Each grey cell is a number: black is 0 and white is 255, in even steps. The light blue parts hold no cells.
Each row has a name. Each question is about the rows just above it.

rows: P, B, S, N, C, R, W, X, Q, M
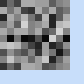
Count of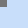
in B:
3
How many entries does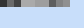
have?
10
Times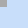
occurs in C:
4
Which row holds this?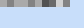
C

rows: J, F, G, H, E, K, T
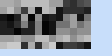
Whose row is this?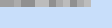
K
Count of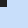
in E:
4
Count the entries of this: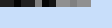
13
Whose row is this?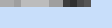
J
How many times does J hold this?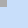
2

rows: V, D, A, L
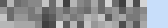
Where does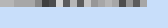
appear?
L
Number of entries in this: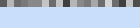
20

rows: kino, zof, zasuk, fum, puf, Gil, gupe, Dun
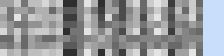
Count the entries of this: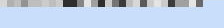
29
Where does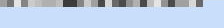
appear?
zasuk
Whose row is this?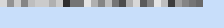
puf
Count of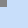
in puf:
4

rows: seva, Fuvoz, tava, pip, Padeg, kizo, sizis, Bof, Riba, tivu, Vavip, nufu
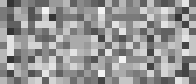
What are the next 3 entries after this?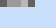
[138 122  97]
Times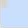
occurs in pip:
6
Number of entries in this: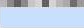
12
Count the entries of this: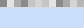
12
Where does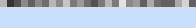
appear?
Padeg
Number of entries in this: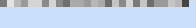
27
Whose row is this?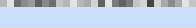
Bof

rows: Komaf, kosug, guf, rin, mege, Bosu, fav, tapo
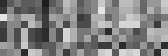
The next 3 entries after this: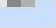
[151 103 176]
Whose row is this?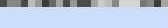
rin
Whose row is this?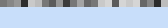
tapo
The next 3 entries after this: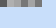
[103 103 176]

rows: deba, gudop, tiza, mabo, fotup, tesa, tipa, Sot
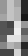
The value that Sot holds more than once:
[69]
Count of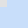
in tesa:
2
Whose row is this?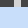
Sot
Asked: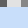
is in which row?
tesa
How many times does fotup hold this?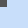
2

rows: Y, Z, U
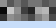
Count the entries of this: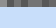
8
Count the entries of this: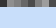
8
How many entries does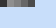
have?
5

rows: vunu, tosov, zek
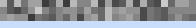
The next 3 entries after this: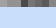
[133 133 133]
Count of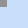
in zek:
7
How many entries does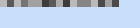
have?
17
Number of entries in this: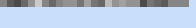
27
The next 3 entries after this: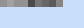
[133 133 133]
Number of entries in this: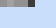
5

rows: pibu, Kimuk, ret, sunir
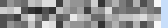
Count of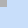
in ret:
5
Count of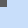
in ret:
3
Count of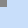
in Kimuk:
1
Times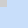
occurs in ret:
1

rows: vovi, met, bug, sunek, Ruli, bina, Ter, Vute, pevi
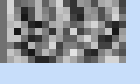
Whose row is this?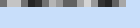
bina
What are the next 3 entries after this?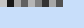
[212  66 113]
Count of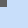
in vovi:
2

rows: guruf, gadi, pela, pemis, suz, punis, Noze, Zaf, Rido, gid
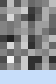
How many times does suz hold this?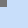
3
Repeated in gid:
[104]
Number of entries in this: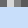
4
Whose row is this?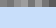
suz
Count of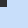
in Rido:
3
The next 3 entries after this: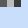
[104 145 189]

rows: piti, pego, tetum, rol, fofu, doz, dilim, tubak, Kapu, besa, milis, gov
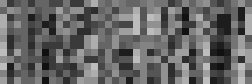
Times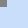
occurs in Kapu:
6
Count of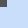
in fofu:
5

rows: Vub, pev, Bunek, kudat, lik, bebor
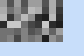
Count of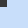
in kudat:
1
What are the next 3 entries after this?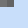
[130  83  99]
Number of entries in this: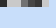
7
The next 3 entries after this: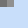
[ 99 186 172]
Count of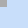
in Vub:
1
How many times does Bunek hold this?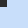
2
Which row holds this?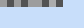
Vub

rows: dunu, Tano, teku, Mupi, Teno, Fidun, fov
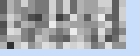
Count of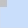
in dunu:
1
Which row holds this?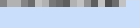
Fidun
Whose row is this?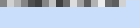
teku
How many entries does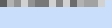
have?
15
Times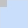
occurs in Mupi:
1

